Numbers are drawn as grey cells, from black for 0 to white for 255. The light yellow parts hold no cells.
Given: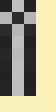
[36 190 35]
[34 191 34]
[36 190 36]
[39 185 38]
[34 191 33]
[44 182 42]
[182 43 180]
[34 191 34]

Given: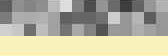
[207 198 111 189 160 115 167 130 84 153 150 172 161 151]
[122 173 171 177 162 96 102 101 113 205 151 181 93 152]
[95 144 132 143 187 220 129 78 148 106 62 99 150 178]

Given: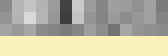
[162 152 165 138 132 123 133 157 140 115 165 149 144 139]
[147 179 217 181 151 61 195 149 132 154 141 151 160 131]
[139 181 195 179 155 66 202 155 134 159 156 145 160 123]

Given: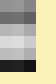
[30 33 19]
[188 192 175]
[217 221 204]
[182 187 170]
[109 113 97]
[146 150 134]

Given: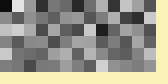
[126 119 74 121 123 158 127 95 208 145 134 125 148]
[201 115 108 100 158 175 97 180 137 101 93 130 189]
[132 90 137 139 78 127 164 162 92 125 86 165 99]
[192 206 171 75 167 94 73 200 30 100 163 144 80]
[139 91 144 118 95 146 152 85 125 175 66 46 201]
[12 228 152 47 120 105 40 110 177 52 196 161 84]

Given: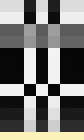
[45 44 206 46 206 44 44]
[27 27 223 27 223 27 27]
[13 12 237 14 237 13 12]
[242 242 8 241 8 242 242]
[8 8 242 9 242 8 8]
[8 7 242 9 242 8 7]
[7 7 242 8 243 7 7]
[101 101 149 101 149 101 101]
[92 92 158 92 158 92 92]
[238 238 13 237 13 238 238]
[220 220 30 219 30 220 220]
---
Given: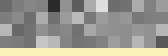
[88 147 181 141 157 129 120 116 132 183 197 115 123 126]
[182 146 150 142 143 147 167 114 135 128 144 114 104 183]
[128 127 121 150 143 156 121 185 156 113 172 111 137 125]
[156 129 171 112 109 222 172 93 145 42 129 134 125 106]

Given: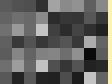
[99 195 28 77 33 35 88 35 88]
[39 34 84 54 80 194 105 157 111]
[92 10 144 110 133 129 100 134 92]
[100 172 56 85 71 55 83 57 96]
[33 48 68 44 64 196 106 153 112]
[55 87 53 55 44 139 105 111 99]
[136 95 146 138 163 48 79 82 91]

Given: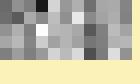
[146 221 124 79 217 186 211 153 127 157 127]
[182 178 127 118 161 180 161 204 133 184 166]
[163 187 128 89 168 180 184 253 127 175 146]
[130 173 163 138 232 144 189 138 170 91 110]
[132 170 167 112 176 152 212 24 126 145 106]

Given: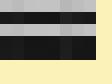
[22 22 30 21 22 22 27 25]
[22 23 29 22 21 21 26 24]
[194 189 181 195 194 194 188 191]
[24 27 33 21 22 22 28 25]
[194 189 183 195 195 194 187 192]

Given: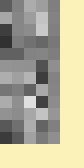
[143 122 161 90 59]
[128 100 174 112 88]
[150 195 167 140 146]
[140 65 223 143 172]
[133 169 98 126 117]
[131 61 180 160 174]
[143 82 145 146 148]
[126 133 131 97 97]
[120 103 113 125 49]
[128 201 140 135 62]
[131 195 157 134 167]
[127 158 172 129 93]

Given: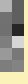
[131 125]
[120 153]
[214 126]
[38 112]
[95 113]
[95 180]

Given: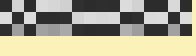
[45 161 45 45 157 175 45 45 44 47 169 154 161 44 158 46]
[220 45 220 219 47 43 218 216 219 211 47 45 45 220 46 220]
[44 217 44 44 210 220 45 46 44 48 208 214 218 44 212 44]
